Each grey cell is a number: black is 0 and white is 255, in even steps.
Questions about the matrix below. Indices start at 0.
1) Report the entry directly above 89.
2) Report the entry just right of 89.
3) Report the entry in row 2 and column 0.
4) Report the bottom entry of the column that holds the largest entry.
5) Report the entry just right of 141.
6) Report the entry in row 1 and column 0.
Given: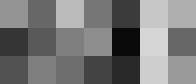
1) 103
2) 126
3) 82
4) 206
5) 9
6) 53

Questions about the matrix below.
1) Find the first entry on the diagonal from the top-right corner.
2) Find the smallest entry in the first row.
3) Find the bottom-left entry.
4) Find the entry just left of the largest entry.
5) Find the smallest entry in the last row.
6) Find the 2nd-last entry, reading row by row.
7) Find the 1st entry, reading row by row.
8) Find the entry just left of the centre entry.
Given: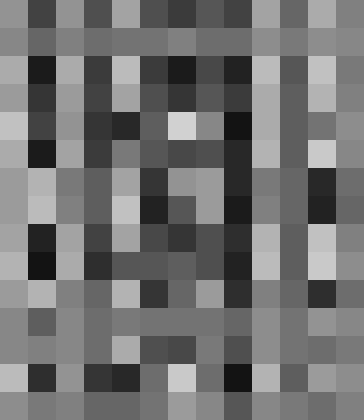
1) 128
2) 59
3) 141
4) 94
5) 86
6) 109
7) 147
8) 34

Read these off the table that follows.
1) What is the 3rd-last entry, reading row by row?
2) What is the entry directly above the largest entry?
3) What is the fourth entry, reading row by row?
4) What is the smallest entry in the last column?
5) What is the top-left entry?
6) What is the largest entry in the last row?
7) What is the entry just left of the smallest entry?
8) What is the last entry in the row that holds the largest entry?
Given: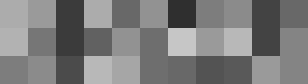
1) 89
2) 47
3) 172
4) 104
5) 172
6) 184
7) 146
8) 132

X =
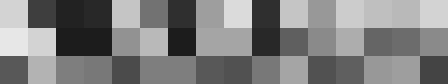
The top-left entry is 211
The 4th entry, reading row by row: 40
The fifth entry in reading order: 197
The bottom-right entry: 68
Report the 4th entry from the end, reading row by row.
95
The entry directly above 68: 138
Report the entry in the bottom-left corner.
88
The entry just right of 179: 126
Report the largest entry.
231
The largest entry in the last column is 211
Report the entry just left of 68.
158
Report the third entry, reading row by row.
34

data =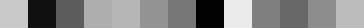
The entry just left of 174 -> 92
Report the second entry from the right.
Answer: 141
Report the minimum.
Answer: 2
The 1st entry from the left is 201

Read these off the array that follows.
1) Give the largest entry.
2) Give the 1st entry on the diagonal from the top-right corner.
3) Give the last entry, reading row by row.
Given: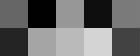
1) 212
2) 122
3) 66

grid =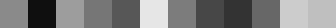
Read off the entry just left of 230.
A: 87
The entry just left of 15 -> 138

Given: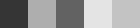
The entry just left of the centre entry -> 174
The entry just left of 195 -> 228

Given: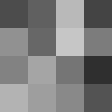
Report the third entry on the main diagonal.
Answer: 117
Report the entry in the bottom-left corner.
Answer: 179
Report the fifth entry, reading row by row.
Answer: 145
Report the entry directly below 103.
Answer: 165
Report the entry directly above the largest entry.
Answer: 185

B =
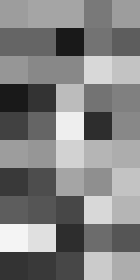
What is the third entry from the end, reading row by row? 71
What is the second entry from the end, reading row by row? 203
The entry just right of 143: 195
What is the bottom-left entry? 51
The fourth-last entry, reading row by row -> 57
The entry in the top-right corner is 157
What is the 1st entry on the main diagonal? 157
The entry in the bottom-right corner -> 173
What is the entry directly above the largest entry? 93
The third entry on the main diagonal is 136
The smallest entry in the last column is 85
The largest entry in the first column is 244
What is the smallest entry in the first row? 121
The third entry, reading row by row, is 165

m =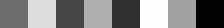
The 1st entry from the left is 108
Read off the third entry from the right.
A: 254

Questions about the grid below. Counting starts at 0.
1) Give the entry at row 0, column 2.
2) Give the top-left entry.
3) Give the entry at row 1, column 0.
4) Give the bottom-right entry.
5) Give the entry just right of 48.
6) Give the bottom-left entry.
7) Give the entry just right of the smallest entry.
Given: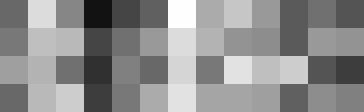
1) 134
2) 104
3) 120
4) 128
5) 128
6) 104
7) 69

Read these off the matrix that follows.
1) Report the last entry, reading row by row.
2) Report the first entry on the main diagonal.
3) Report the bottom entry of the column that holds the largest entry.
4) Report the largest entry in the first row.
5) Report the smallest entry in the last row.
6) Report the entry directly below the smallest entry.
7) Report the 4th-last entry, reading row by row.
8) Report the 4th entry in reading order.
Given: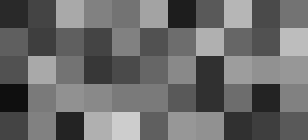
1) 89
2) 41
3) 205
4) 182
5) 35
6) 68
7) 145
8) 129

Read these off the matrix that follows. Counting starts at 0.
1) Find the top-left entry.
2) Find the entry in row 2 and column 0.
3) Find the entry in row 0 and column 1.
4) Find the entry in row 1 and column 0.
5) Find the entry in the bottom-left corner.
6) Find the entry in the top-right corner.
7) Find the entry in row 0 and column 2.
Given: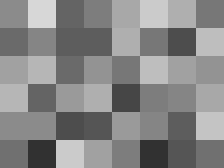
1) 139
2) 161
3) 215
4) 106
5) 112
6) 119
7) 100

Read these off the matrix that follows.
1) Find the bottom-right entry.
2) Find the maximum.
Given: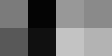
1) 179
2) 195

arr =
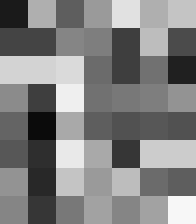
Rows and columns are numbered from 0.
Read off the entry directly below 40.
54
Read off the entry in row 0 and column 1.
175
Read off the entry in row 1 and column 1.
68
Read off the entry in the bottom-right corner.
247
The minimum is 11
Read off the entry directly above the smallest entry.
62
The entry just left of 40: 147
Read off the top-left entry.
26
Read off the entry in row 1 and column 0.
68
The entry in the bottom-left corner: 133
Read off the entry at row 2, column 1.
211
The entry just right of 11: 169
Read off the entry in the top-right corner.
196
